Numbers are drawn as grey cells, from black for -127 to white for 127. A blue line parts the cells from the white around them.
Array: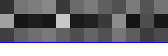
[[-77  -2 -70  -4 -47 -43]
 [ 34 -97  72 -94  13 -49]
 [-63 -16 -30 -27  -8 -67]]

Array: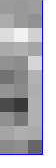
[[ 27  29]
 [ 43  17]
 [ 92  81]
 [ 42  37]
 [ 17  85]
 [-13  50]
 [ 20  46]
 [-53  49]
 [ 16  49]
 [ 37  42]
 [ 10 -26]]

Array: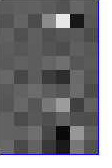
[[ -35  -30  -44  -36]
 [ -44  -51  103  -40]
 [ -30  -32  -40  -51]
 [ -34  -34  -49  -39]
 [ -37  -34  -16  -36]
 [ -24  -35  -82  -42]
 [ -38  -19  -41  -52]
 [ -41  -41   28  -31]
 [ -29  -39  -30  -49]
 [ -29  -16 -117  -31]
 [ -23  -29 -102  -45]]

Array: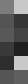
[[ -3]
 [-43]
 [-39]
 [-70]
 [-82]
 [-42]]

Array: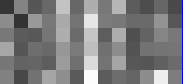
[[-73 -41  67  46  54 -50 -54]
 [ 12  25  41 102  -7 -21 -40]
 [ -7 -39  46  69  45 -28  -7]
 [ 38 -17  23  62  13 -13 -10]
 [ -8 -26  28  91  37 -41 -20]
 [  2 -13  14 125 -18  13  -2]]

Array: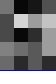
[[ -10 -105]
 [ -54   28]
 [ -54  -82]
 [   1  -38]
 [ -21  -38]]

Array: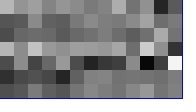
[[  54   31   21   -5   45   17  -37]
 [ -42   10  -34   10   -5   35   -5]
 [ -51  -19  -37  -14  -18  -15  -12]
 [  53   66   16   28   38   76  -76]
 [ -51  -59   25  -92  -64 -119  116]
 [ -79  -46  -90    1  -13  -12   -2]
 [ -48   -4  -42    7  -11   23    0]]
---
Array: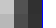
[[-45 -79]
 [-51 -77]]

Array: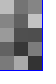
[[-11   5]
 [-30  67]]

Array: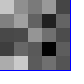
[[ 15  -5]
 [ 32 -29]]

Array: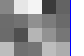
[[102 116]
 [-13  16]]

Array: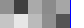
[[-64  42]
 [102  59]]

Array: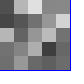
[[ 54  96]
 [-42 -14]]
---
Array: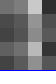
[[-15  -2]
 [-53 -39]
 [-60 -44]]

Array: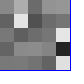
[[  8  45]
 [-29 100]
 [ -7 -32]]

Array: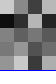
[[  75    9]
 [-113  -80]
 [   2  -31]]

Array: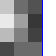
[[ 71 -18]
 [105  32]
 [ 59   0]]

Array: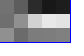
[[-13 -34]
 [-16  16]
 [ 16 -20]]

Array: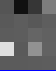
[[ -42 -111]
 [ -38  -34]
 [ -35  -34]]
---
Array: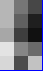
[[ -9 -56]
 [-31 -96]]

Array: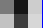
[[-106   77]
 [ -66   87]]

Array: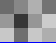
[[  7  48]
 [-73  22]]

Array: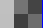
[[-11 -59]
 [-64 -18]]

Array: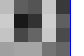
[[ -33  -43]
 [-102  -77]]

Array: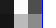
[[124 -49]
 [ 59  11]]

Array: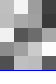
[[116  29]
 [ 41  32]]
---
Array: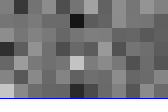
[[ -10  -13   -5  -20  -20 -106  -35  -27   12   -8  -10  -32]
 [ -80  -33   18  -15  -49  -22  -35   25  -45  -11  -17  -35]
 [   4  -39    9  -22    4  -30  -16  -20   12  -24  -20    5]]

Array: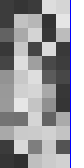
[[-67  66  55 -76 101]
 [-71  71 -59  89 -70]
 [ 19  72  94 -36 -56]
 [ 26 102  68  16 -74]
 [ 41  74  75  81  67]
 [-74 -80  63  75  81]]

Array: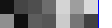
[[  15 -112  -34  -41   75   -9  -62]]

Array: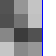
[[-48 -12  65]
 [ 70   9  23]]

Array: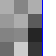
[[ 25  45 -36]
 [-20  76 -73]]

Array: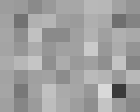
[[ 34 -13  49  53  30  27  47  42 -16   3]
 [ 36  22  44  22  33  33  74  24  44  20]
 [ 35  16  32  34  12  36  58  52  26  56]
 [ 32   6  27  61  44  30  14  68  28   7]]

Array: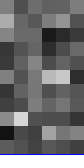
[[  44  -24  -39   -2   20  -45]
 [ -72  -44  -26  -82  -51  -22]
 [   0  -45   -7   57   72  -81]
 [ -63  -51   -2  -27  -10  -38]
 [-109  -54  -64   35   -9    3]]
